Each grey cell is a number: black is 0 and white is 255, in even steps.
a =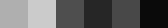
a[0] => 175
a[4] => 72
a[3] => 38
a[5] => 10

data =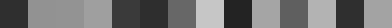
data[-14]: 47
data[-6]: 35
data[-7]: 198
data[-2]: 47
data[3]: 159

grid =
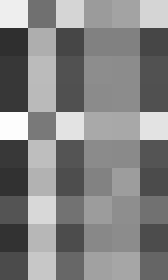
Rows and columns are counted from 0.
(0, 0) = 238
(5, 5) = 84
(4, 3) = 169
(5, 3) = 139
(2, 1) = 187
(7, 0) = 84
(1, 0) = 47
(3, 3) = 139
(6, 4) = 157
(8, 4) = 140
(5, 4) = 138
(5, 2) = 84
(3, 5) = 80
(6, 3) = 130
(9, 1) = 199
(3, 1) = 186

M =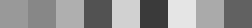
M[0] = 153
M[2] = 175
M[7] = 170

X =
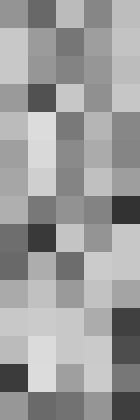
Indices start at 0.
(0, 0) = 148
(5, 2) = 138
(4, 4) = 135
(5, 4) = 133
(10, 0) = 170
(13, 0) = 59
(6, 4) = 158
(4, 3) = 181
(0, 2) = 187
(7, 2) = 146
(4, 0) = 187
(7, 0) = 175
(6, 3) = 192
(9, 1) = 173
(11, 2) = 200
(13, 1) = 220
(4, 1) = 220
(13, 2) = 159
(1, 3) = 158
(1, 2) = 118
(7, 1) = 120
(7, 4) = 50
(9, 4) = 199
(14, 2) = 114

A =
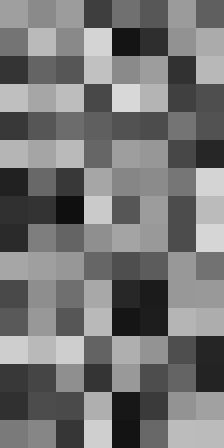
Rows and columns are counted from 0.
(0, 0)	159
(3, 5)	180
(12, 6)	78
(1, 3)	212
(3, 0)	191
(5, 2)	186
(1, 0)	116
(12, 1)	185
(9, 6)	152
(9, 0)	166
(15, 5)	104
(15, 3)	207
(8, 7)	214
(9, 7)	114
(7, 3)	202
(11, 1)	152
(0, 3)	62
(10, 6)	152
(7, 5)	156
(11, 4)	21
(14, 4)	23
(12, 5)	147
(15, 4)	19
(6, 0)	33
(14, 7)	161
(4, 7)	82
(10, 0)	73
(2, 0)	52
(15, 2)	54
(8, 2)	100
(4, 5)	76
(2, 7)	184
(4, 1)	86
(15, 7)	187

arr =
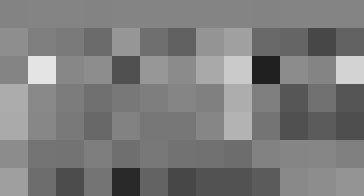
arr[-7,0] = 131
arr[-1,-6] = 82
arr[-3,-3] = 80
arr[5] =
[140, 116, 115, 126, 111, 120, 114, 113, 109, 130, 133, 134, 128]
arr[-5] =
[132, 228, 135, 141, 80, 151, 139, 169, 202, 32, 140, 132, 211]
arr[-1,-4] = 91
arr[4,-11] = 121
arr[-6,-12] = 127
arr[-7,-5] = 132
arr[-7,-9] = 132
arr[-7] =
[131, 132, 132, 131, 132, 132, 132, 132, 132, 131, 132, 132, 132]
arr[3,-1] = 85
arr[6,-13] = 159
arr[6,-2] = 141
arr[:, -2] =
[132, 71, 132, 113, 91, 134, 141]
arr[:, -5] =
[132, 160, 202, 173, 179, 109, 82]
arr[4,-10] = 104
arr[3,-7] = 133
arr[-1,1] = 109
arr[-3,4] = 130

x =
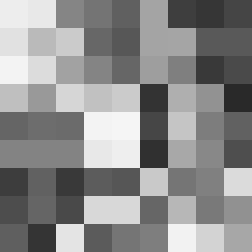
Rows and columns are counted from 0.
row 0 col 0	237
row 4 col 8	97
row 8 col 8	167
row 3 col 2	214
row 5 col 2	131
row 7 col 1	101
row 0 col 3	116
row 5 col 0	131
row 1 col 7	89
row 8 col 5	126
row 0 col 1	232
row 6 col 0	61
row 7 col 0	77
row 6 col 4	86
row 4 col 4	245
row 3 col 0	191
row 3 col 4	203
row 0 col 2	133
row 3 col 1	153
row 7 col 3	216
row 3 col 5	51
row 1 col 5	164
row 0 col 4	96
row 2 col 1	220

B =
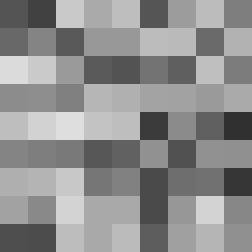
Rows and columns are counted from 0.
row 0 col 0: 84
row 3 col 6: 162
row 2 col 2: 154
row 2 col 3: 90
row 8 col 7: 181
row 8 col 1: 76
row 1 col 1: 132
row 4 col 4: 190
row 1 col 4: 152
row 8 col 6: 160
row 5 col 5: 145
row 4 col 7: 96
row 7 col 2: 211
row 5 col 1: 126
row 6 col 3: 118
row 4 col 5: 59
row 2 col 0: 219
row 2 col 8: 124
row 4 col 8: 48
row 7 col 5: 74
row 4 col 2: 222
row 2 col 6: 95

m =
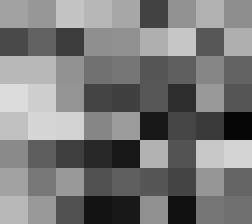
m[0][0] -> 162
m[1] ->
[73, 98, 60, 143, 145, 175, 198, 87, 175]
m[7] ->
[184, 153, 81, 19, 24, 144, 16, 118, 111]
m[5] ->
[138, 93, 63, 40, 23, 178, 83, 199, 212]
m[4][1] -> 214
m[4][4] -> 155
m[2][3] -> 113
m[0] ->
[162, 151, 196, 183, 167, 66, 146, 177, 142]
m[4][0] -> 192
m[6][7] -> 150
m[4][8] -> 6
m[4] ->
[192, 214, 210, 134, 155, 24, 70, 58, 6]
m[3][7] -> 153
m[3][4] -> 64

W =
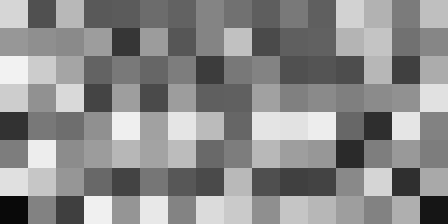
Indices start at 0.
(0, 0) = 214
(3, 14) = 145
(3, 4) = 158
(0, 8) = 113
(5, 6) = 188
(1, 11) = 97
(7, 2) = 63
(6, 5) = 118
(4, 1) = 120
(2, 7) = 60
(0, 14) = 123
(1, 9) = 74
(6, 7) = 74
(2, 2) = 165
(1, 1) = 143
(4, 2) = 110
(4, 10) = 226
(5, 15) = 125
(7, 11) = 183
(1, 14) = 113
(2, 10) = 80
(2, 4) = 121
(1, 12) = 180
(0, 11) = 95
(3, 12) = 127
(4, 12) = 103
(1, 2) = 138
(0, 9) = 94
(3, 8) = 96
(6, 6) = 87
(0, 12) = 210
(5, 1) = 237
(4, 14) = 229
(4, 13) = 46
